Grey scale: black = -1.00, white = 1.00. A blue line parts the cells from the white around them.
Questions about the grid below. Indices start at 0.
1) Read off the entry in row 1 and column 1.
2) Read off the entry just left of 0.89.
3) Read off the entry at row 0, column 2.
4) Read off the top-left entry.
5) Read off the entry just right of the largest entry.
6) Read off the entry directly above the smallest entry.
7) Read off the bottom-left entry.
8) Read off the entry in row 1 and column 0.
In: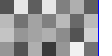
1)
-0.10
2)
0.18
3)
-0.26
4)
-0.35
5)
-0.10
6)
0.37
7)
0.18
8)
0.46

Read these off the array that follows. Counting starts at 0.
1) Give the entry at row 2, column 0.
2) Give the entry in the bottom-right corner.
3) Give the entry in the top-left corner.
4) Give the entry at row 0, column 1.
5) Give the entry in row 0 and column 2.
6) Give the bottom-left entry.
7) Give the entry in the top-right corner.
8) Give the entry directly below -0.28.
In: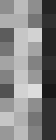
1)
-0.28
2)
-0.62
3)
0.11
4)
0.47
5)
0.11
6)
0.19
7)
-0.72
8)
-0.08

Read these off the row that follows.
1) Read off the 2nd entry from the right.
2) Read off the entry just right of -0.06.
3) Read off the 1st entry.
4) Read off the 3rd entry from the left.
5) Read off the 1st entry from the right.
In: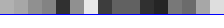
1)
0.31
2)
-0.16
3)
0.39
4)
0.13
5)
0.74

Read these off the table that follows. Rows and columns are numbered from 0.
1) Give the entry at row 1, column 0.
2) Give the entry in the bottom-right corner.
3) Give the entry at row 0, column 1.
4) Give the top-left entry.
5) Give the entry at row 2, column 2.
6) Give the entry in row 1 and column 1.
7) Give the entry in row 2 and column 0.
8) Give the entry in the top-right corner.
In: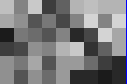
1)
0.31
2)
-0.69
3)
0.03
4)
0.50
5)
-0.15
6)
0.13
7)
-0.79
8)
0.41
